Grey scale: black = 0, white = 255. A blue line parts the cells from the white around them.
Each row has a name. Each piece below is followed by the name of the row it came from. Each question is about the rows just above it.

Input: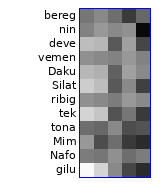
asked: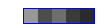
Mim
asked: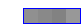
vemen
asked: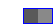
Silat

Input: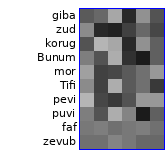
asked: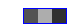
Bunum
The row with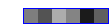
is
puvi
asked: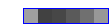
mor
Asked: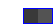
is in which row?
pevi
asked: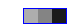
puvi
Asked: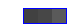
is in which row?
mor

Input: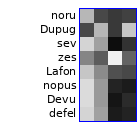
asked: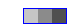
Lafon
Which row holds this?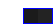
defel
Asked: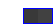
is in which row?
noru
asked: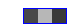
Dupug

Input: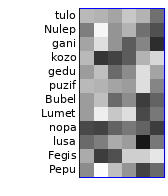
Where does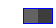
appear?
nopa
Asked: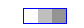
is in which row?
Pepu
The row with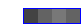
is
nopa
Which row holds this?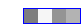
Nulep

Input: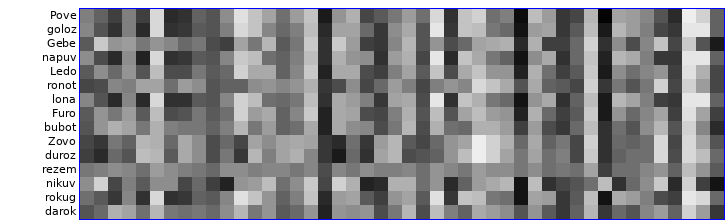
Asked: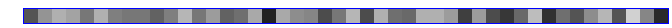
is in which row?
bubot
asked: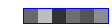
bubot

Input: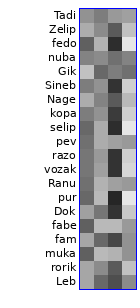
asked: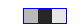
pur
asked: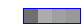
pev
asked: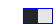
pur

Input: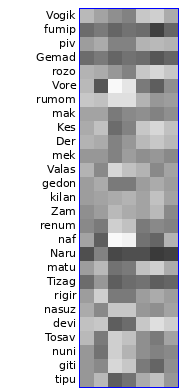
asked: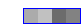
Kes
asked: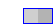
nuni
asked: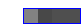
Naru
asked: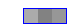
Der
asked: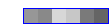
giti
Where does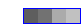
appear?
tipu
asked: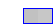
devi

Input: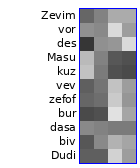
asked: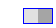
bur
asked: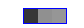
des
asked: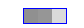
des
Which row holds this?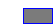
dasa

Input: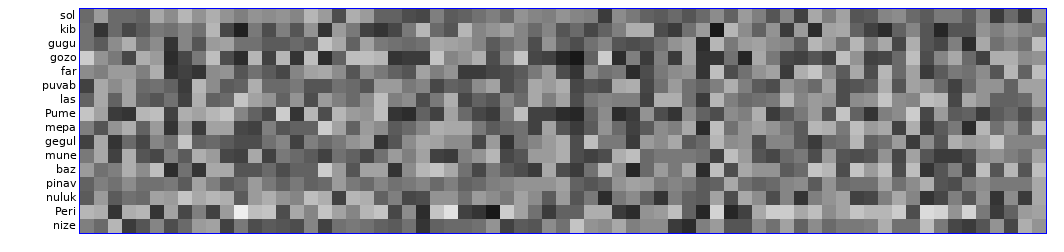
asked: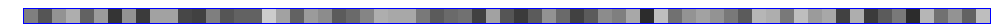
mepa
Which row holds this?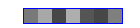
gugu
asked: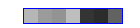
Pume

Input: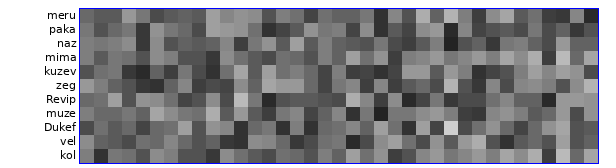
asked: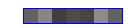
zeg
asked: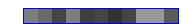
kuzev
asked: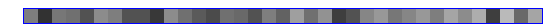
kol
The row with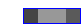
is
kuzev
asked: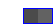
paka
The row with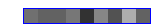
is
meru
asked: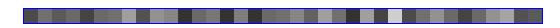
Dukef

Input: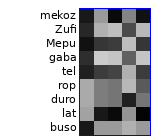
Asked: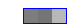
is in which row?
rop
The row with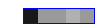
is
buso
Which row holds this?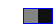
mekoz
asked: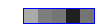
duro

